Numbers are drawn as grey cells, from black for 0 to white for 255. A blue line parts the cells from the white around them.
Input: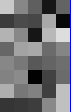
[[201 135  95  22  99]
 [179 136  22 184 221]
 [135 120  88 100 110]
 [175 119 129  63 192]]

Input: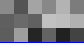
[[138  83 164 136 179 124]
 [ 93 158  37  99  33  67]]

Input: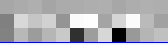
[[167 171 175 165 171 172 174 175 167 173 176 174]
 [130 184 156 182 201  48 157 215   2 153 181 192]]

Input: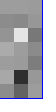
[[157 157 155]
 [148 229 120]
 [157 155 125]
 [140  99 157]]

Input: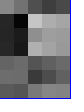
[[136 114  79  62  73]
 [ 37  27 143 158 155]
 [100 107  84  96 106]
 [ 90  85 121 134 131]]

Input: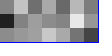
[[132 195 111 169 105 184 125]
 [140 152 160 200 169 116  68]]

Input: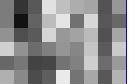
[[124  52  88 225 191 173 165  83 151]
 [146  78  90 213 152 163 186  81 166]
 [103 119  67  70 115 129 207 109 154]]
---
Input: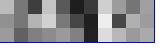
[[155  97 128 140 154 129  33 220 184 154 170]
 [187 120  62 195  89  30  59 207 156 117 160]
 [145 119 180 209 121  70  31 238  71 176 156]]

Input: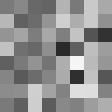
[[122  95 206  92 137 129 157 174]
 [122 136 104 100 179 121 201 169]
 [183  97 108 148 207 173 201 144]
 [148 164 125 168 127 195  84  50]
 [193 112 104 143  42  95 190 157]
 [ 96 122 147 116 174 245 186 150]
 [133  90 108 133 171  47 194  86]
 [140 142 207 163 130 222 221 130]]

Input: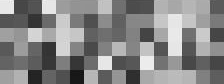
[[159 177  36 100  80  24 182  91 149  47 169 180 186 181 128  94]
 [231  71  83 230 156 147 146 193 112  76  80 178 167 181 170  90]
 [ 83  86  52 107 203 122  80 140  96 135 135 198 230 197 159 122]
 [160 149 212 169 209 198  97 111 101 130  68 167 233 113 202  70]
 [ 89 156 101  52 212 132  74 129 184 133 195  85 230  85 178 144]
 [ 99 110  92  55 126  54 108 231  79  87 236 114 152  72  96  70]]

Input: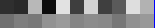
[[112 126 120 146 154 133 140 137 119 144 153]
 [ 47  41 184  12 226  62 211  63  90 222 178]]

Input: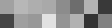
[[ 69 159 152 225 148 178  51 129]
 [161 183 174 169 140 109 179  57]]

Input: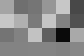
[[131 131 132 132 129 135]
 [165 111 117 150 199  72]
 [199 176 122 197 130  80]
 [116 130 194  95  10 169]]

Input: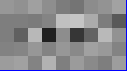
[[156 161 131 178 127 155 138 126 157]
 [151 145 160 142 124 116 140 147 162]
 [126 126 123 132 192 197 171 125  89]
 [126  96 184  32 141  54  99 185 146]
 [130 133 151 131 151 137 161 153 131]]

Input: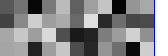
[[165 170  33 158 198  77  39 149 110  11 206]
 [ 88 115   6 121 187  96 159 196   4 149 168]
 [ 66 137 206 158 170 105 222  41 110  71  75]
 [167 199 158 217  79  25  35 125 157 209 144]]
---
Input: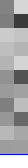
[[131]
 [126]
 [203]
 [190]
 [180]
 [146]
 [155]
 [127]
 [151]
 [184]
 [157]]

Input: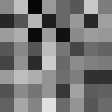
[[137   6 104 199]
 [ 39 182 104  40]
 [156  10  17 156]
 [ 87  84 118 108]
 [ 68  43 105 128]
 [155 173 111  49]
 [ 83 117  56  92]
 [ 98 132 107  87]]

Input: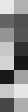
[[231]
 [ 99]
 [148]
 [199]
 [211]
 [ 24]
 [201]
 [ 71]]

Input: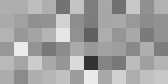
[[174 190 115 126 113 144]
 [170 144 209 125 168 140]
 [179 164 229  97 149 123]
 [152 147 140 152 157 174]
 [185 204 150  50 121 160]
 [172 174 192 234 208 192]]

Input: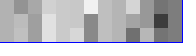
[[178 168 202 241 181 152 125]
 [178 159 202 137 181 152 125]
 [178 159 202 137 181 183 125]]

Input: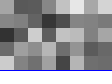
[[165  91 194 168]
 [134  99  77 130]
 [ 50 206 194 129]
 [107 142 110  91]
 [204 112  69 111]]

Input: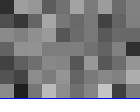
[[ 47 151 113 123 107]
 [ 79 101 119 120 100]
 [138 143  86 120 105]
 [ 99 146 126 113 129]
 [ 66 111 133 152 109]
 [ 83 140 148 122 129]
 [139 118 141 133  63]]
